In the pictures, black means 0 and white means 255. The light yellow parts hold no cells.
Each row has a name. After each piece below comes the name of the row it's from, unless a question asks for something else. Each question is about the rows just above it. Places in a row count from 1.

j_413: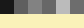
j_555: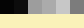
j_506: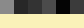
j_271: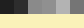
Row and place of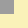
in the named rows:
j_555, 3
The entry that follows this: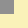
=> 179
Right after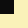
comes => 157

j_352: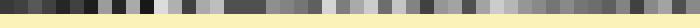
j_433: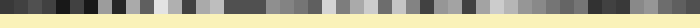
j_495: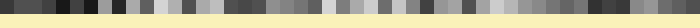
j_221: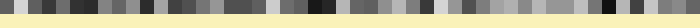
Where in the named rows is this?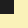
j_352, 7
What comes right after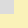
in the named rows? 176
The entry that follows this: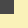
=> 80
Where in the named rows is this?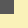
j_352, 3

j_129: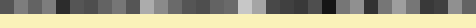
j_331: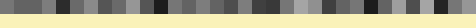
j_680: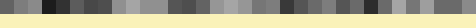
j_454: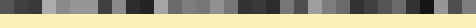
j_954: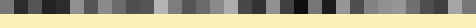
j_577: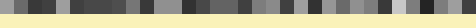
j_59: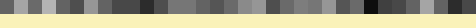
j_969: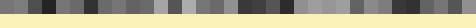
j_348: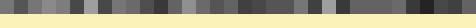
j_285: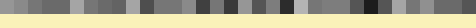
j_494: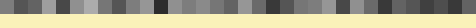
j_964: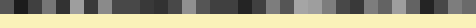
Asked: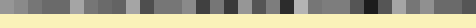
j_285
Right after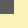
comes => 72
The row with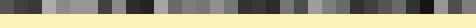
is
j_454
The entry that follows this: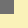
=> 78
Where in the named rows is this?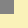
j_954, 27

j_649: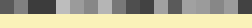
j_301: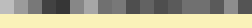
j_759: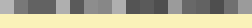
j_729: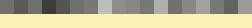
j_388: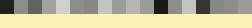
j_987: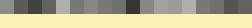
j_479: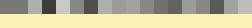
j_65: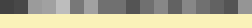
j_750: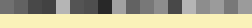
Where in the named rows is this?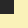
j_750, 8
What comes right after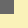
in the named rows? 98
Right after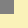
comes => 60
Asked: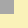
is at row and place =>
j_301, 7
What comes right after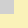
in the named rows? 141
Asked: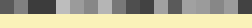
j_649

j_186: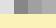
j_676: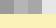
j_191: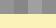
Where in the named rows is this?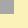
j_676, 3
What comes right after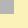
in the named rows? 167
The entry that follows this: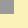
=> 181
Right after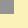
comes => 135
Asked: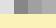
j_186
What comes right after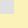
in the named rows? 135
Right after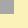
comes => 230

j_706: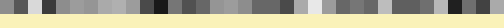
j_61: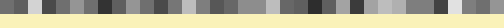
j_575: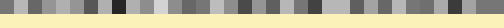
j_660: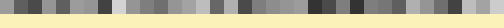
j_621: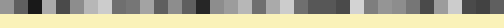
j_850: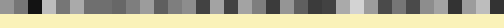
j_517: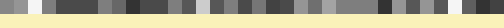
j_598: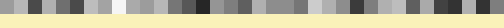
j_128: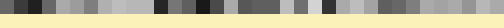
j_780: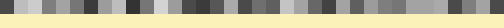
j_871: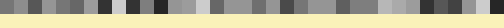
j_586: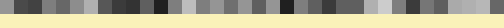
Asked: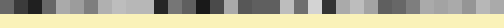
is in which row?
j_128
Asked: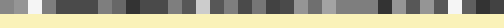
j_517
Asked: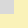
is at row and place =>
j_706, 3
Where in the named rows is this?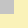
j_780, 21
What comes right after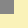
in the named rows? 149
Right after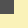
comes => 103
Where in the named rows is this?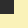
j_61, 23

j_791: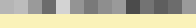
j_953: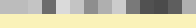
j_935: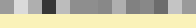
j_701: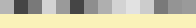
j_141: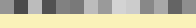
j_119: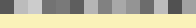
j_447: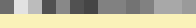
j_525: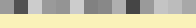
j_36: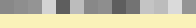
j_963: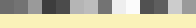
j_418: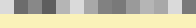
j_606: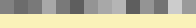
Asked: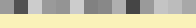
j_525
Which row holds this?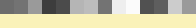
j_963
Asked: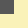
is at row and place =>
j_119, 1
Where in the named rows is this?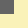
j_141, 13
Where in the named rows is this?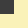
j_963, 4
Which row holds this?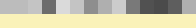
j_953
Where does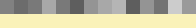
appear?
j_606

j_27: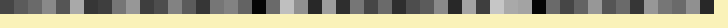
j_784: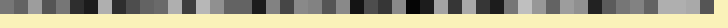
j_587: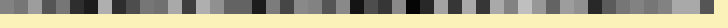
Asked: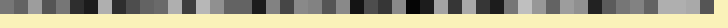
j_784
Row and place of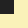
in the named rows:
j_784, 43
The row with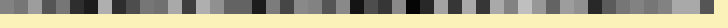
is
j_587
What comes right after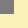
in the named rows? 70
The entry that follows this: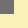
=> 169
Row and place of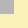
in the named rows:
j_784, 15

